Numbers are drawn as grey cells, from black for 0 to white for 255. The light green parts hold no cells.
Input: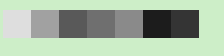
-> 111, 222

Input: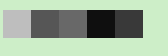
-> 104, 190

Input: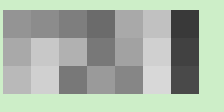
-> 120, 216

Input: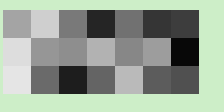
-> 178, 229

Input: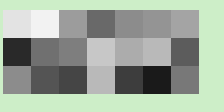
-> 199, 242

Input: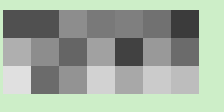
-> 161, 224
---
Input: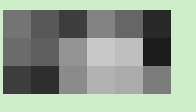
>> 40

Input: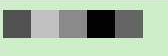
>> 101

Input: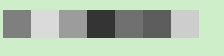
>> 205

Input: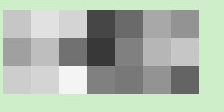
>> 147

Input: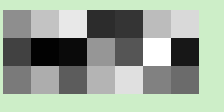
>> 217

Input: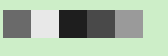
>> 154

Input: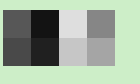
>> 134

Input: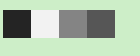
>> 86

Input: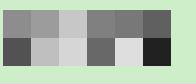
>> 96
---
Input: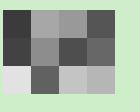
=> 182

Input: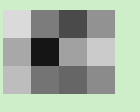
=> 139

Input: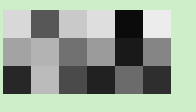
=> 46

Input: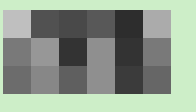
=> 102

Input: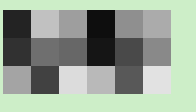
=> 226

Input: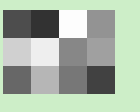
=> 65

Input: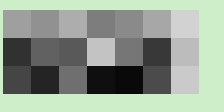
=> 202

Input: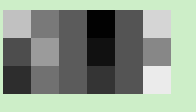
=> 235

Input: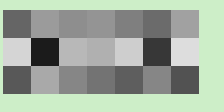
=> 82

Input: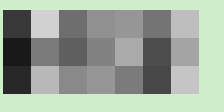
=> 197
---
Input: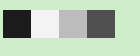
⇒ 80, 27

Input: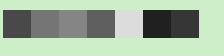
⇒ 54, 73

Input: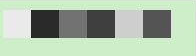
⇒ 84, 234

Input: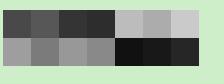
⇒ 202, 158

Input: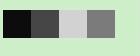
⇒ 123, 12

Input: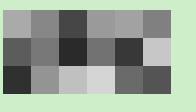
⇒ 128, 48
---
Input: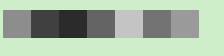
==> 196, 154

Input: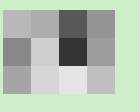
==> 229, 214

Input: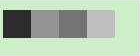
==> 191, 148

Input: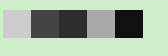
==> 204, 169

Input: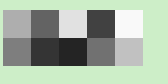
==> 249, 225

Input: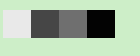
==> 233, 111

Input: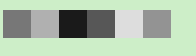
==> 221, 176

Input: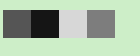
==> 215, 125

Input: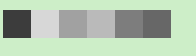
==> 215, 186
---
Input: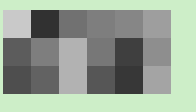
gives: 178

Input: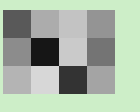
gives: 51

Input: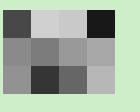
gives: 102

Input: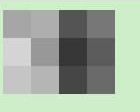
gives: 70

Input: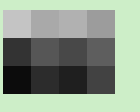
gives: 31

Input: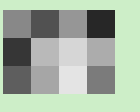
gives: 228

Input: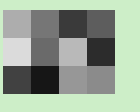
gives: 151

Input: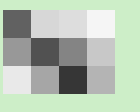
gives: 54
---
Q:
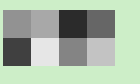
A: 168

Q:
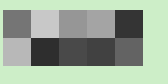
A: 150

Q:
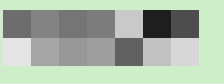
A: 201

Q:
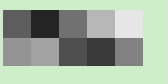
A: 113

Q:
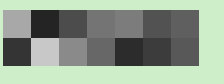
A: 124

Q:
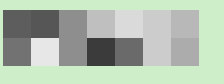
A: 218

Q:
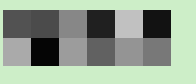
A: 32

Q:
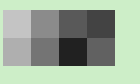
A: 139
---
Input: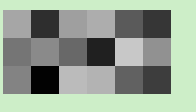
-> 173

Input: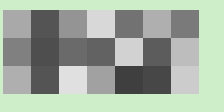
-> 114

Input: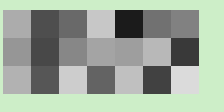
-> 27

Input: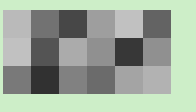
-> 158

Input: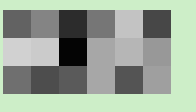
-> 118

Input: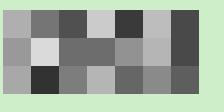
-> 58
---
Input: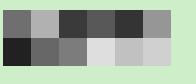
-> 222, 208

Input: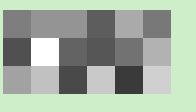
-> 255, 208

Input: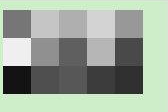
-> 239, 211

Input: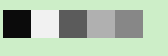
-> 241, 176

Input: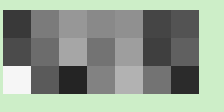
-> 246, 178

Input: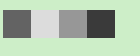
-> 220, 151
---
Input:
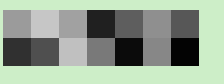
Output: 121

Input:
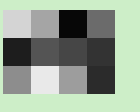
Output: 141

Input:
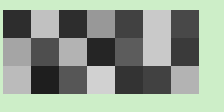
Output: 209

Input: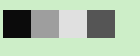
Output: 11

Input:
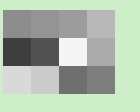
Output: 217

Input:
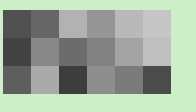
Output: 61

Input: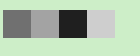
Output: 112

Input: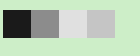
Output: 26

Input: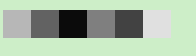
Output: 11

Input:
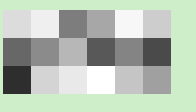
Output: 233
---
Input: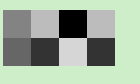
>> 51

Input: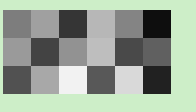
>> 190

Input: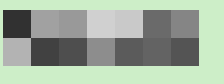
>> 91

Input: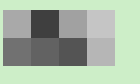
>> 98

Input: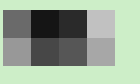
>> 71

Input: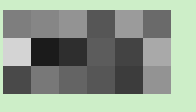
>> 92

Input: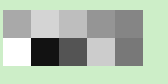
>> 84

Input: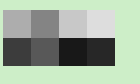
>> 88
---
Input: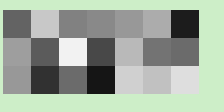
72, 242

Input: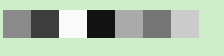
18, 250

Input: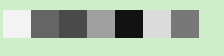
160, 243

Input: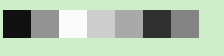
205, 250

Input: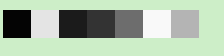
51, 249

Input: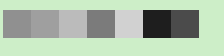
123, 209

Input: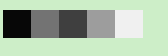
63, 240

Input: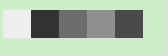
109, 238

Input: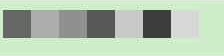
88, 215

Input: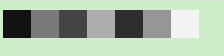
174, 244
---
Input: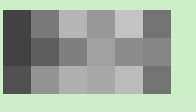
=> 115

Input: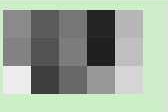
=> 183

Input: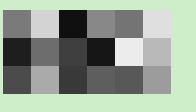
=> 223

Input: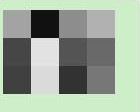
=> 177

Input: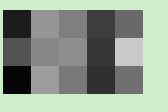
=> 105

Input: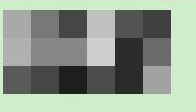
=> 64

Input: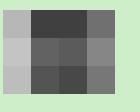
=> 112

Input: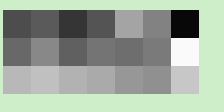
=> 8

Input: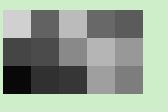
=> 91
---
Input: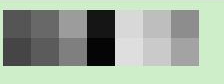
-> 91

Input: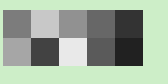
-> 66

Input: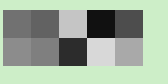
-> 127

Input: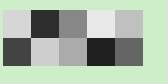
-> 206

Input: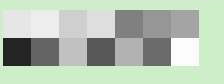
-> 100

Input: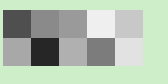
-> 38
